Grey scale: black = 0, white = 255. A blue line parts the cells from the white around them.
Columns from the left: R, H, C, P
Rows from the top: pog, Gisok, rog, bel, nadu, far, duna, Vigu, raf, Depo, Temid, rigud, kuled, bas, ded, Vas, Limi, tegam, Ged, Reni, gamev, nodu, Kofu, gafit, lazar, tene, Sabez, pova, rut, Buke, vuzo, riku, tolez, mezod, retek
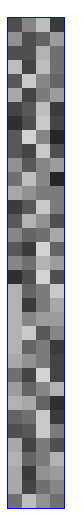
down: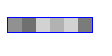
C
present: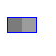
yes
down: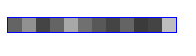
H
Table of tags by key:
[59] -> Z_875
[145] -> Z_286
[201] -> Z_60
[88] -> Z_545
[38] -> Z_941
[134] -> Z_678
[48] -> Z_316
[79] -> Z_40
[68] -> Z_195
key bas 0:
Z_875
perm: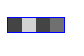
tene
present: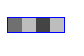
no
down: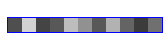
H

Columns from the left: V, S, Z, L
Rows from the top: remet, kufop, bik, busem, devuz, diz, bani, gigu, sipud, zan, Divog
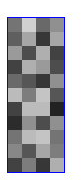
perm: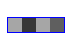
kufop
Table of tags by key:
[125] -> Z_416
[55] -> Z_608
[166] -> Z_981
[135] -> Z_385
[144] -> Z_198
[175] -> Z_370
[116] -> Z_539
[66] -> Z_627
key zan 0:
Z_385
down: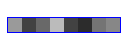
V
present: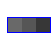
yes
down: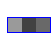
V

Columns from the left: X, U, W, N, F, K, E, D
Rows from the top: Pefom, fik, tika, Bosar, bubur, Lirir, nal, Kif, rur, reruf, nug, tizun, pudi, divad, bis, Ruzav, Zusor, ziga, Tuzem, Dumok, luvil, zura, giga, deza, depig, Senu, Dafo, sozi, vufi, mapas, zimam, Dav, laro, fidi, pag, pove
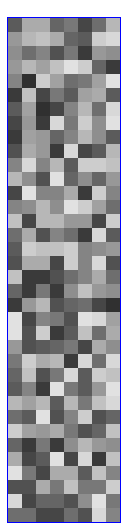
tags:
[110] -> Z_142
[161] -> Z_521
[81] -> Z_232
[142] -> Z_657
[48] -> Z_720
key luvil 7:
Z_720
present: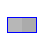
no
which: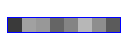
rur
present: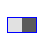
no
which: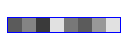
Dafo
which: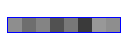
tika

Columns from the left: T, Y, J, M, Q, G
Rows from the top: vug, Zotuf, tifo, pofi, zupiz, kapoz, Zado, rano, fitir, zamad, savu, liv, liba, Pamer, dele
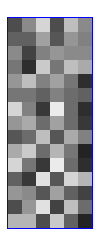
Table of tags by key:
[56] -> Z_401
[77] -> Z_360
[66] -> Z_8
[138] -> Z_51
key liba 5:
Z_8
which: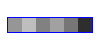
zupiz
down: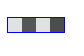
J

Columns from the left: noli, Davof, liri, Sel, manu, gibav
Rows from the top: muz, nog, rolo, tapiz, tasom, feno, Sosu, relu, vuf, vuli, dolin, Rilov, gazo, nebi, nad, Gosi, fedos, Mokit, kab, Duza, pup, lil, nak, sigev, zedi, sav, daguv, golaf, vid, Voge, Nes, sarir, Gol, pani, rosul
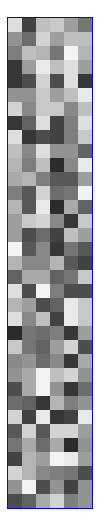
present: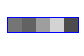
yes
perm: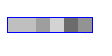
nog
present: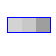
no
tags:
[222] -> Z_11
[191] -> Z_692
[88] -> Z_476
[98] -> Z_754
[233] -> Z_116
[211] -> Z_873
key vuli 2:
Z_11

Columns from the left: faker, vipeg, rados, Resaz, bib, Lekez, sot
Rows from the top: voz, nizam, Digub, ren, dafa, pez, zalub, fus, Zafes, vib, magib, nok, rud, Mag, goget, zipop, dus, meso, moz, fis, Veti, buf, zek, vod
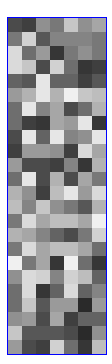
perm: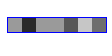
Veti
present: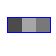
yes

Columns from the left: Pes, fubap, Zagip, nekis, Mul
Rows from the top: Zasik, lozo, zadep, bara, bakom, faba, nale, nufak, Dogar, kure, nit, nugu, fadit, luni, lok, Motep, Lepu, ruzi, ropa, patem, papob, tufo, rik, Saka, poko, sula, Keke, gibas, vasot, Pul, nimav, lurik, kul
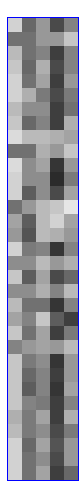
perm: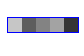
Keke
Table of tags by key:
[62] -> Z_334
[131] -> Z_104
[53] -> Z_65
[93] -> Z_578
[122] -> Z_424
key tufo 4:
Z_334
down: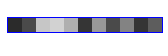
nekis
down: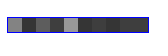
nekis
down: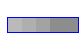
Zagip

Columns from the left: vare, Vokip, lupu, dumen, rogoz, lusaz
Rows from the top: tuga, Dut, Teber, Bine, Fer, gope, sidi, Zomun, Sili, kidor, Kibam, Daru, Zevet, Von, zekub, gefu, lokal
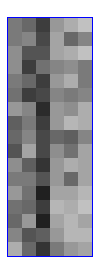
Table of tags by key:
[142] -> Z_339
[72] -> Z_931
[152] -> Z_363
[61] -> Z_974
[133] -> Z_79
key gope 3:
Z_79
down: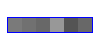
Vokip
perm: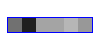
Zevet
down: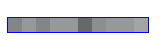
dumen
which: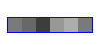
Fer

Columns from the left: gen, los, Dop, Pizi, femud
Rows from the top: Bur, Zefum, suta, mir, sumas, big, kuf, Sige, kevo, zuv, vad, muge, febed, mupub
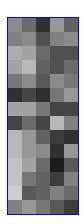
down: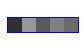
femud
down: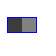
Pizi
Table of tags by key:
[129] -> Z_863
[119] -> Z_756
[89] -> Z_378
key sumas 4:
Z_756
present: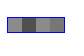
no
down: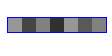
femud
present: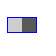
yes
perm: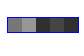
big

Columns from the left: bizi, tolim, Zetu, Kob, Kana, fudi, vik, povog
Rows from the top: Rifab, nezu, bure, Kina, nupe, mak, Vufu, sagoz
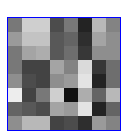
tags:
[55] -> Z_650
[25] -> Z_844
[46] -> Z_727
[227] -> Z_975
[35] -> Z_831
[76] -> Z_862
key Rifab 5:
Z_831
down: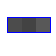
tolim

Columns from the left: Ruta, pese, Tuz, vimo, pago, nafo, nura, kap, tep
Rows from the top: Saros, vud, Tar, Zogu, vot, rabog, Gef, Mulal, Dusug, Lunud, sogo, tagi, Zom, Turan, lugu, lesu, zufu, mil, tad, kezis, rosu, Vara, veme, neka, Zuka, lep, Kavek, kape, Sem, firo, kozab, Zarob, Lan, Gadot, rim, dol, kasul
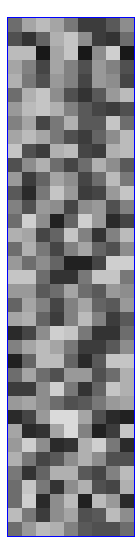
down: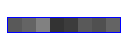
nura
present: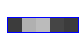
yes
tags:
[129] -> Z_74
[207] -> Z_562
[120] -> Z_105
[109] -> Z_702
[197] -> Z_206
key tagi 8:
Z_105
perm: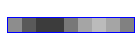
neka
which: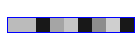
Tar
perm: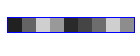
lugu

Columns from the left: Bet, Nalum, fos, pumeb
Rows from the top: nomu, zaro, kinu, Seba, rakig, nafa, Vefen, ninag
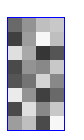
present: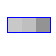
no
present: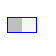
no
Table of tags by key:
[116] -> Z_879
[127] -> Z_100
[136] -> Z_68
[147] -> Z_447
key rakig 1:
Z_879
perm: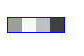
zaro
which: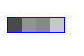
Seba

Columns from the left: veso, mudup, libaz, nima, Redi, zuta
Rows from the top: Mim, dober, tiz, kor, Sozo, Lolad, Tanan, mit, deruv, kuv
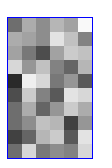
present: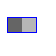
yes
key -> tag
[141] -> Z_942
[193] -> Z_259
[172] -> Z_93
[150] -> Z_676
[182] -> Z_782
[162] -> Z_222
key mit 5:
Z_676
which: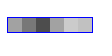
tiz
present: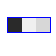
yes
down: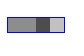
libaz
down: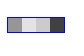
Redi

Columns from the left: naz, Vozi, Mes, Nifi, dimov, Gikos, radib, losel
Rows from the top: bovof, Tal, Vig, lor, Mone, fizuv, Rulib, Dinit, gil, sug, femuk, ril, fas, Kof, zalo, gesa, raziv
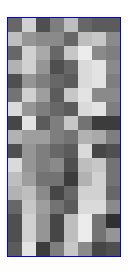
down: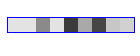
radib
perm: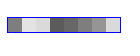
Rulib
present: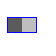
no

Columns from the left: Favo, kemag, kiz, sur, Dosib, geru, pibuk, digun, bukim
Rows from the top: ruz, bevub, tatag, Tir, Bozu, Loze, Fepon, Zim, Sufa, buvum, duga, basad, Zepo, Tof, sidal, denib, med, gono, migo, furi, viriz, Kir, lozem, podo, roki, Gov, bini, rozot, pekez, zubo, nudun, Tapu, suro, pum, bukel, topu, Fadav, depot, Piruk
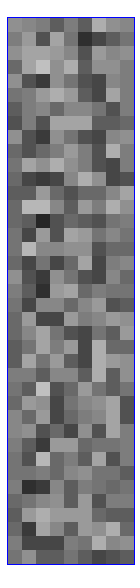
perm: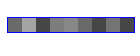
gono
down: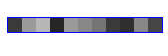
kiz

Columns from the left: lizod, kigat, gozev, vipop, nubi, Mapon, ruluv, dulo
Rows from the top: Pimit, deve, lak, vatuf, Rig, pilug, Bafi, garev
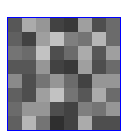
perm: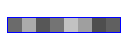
pilug
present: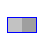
no
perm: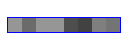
Bafi
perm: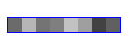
deve
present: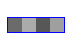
yes

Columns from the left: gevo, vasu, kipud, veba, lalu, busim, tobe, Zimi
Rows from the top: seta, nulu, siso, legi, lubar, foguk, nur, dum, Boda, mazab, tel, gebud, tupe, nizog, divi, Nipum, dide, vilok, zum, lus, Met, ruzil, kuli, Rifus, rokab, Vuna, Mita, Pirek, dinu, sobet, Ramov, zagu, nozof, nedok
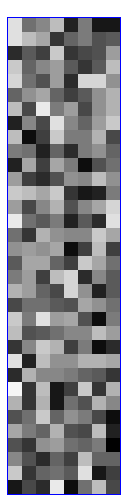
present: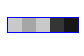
no
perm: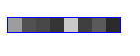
siso

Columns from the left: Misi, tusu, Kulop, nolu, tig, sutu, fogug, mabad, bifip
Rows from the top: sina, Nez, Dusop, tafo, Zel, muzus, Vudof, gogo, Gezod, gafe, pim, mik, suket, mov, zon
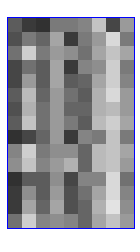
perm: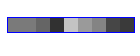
Gezod
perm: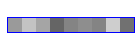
zon
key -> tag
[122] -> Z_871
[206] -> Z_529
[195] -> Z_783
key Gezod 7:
Z_783
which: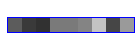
sina
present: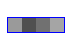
yes
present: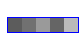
no
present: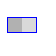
yes

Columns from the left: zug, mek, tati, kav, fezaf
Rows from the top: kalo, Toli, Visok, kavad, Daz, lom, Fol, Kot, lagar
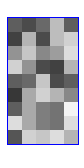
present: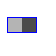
yes
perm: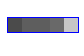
Daz
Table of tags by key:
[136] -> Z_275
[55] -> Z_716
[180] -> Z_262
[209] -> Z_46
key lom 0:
Z_716
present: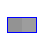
no
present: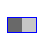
yes
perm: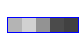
kavad

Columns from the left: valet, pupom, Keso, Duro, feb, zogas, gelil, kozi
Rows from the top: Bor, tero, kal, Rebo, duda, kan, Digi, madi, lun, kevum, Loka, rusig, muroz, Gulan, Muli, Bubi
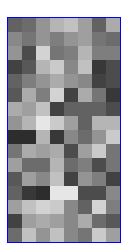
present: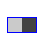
no
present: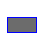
yes
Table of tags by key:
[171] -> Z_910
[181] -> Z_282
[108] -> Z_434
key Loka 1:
Z_434

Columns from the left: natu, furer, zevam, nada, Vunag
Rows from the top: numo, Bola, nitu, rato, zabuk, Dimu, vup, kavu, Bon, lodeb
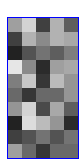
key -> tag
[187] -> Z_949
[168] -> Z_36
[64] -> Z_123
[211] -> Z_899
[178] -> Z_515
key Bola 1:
Z_515
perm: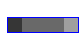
lodeb
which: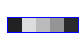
kavu
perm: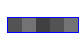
Bon

